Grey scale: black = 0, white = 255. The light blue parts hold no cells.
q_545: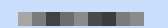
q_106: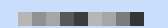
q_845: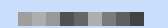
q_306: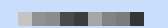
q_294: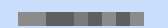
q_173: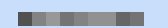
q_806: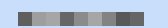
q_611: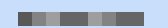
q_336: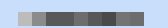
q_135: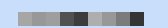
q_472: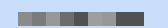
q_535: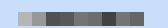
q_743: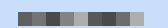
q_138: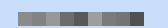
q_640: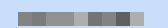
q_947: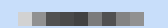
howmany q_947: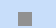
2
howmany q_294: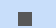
0
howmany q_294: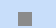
4
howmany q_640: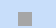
0
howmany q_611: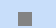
2
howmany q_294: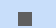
4
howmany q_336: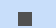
0

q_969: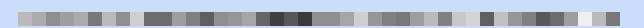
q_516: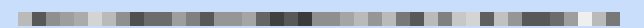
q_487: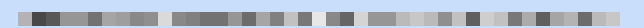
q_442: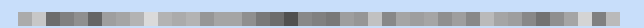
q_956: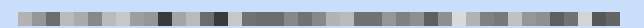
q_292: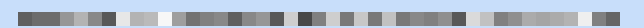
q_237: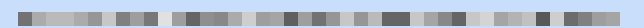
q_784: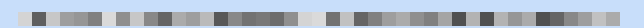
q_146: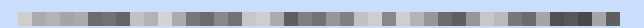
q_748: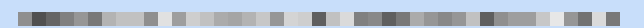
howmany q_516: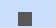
6
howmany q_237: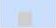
2
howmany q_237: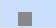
2
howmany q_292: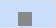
4
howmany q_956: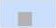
3
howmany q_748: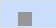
5
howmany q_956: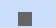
1

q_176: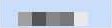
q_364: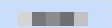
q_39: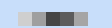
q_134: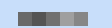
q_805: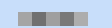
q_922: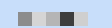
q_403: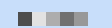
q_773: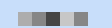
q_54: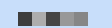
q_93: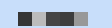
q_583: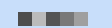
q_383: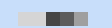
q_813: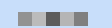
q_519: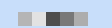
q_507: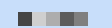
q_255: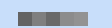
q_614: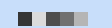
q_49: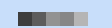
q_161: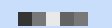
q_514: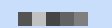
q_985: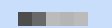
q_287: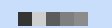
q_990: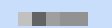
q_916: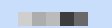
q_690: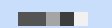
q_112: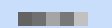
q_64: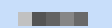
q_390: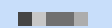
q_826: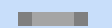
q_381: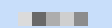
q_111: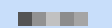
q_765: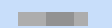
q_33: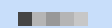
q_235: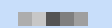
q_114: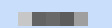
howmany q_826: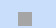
3
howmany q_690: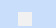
1
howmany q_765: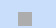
3

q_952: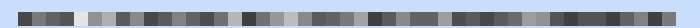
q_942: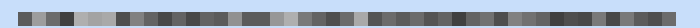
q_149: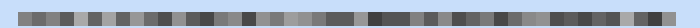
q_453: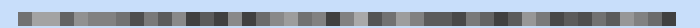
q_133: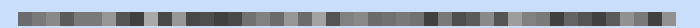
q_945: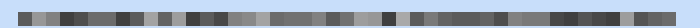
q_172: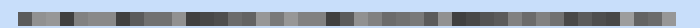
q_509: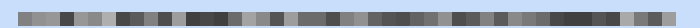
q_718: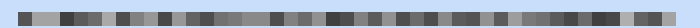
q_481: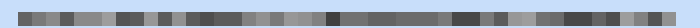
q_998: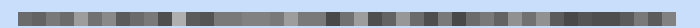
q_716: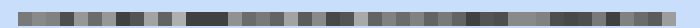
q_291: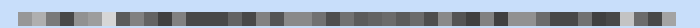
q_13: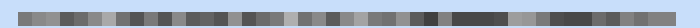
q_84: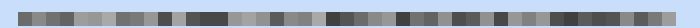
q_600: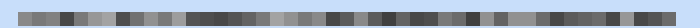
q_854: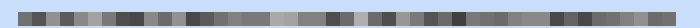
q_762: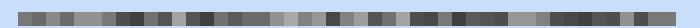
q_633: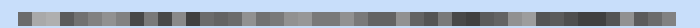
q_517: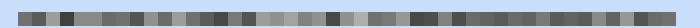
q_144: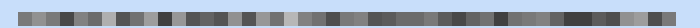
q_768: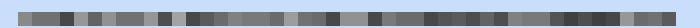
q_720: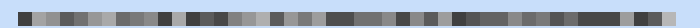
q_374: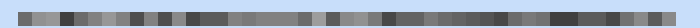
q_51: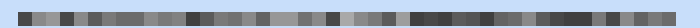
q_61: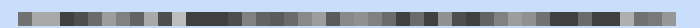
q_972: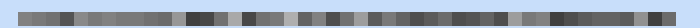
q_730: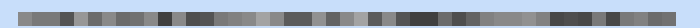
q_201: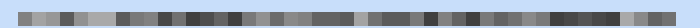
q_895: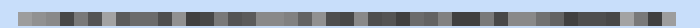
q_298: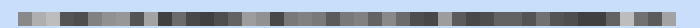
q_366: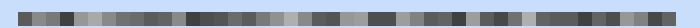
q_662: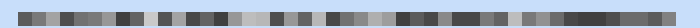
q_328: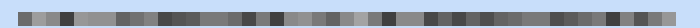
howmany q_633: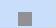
7
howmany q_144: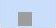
2
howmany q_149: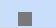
4

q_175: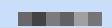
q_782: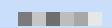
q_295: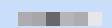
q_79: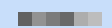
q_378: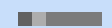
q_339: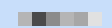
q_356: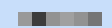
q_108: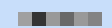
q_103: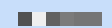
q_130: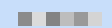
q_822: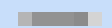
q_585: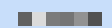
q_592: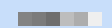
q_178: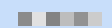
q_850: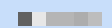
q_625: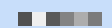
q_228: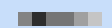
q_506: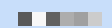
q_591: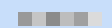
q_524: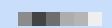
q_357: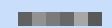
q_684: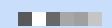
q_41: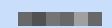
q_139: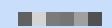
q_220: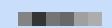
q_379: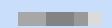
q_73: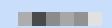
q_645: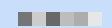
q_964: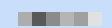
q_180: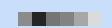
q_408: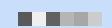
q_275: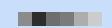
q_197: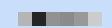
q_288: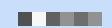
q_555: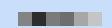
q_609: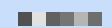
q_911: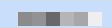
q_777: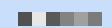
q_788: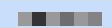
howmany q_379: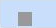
1
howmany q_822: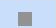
3
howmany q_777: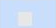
1
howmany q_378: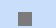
4
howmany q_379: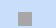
2
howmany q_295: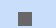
1
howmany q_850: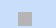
2

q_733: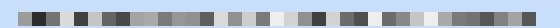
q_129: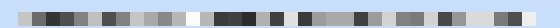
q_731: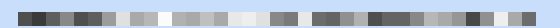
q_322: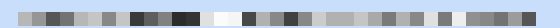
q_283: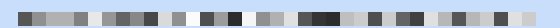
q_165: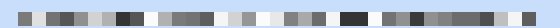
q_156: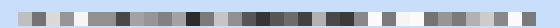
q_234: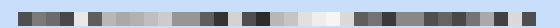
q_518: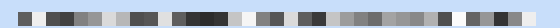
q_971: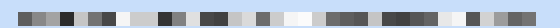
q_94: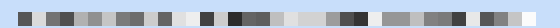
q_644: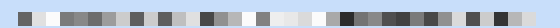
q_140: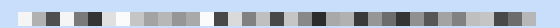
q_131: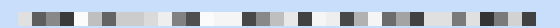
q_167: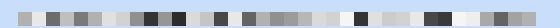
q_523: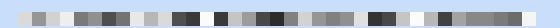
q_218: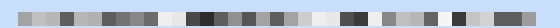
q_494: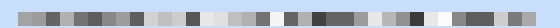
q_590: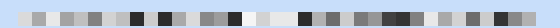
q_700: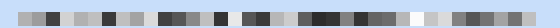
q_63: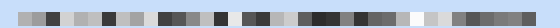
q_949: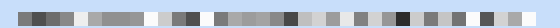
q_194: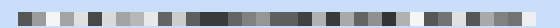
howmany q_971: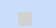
1
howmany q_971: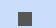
3
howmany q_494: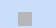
1
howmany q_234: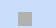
1
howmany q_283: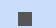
3

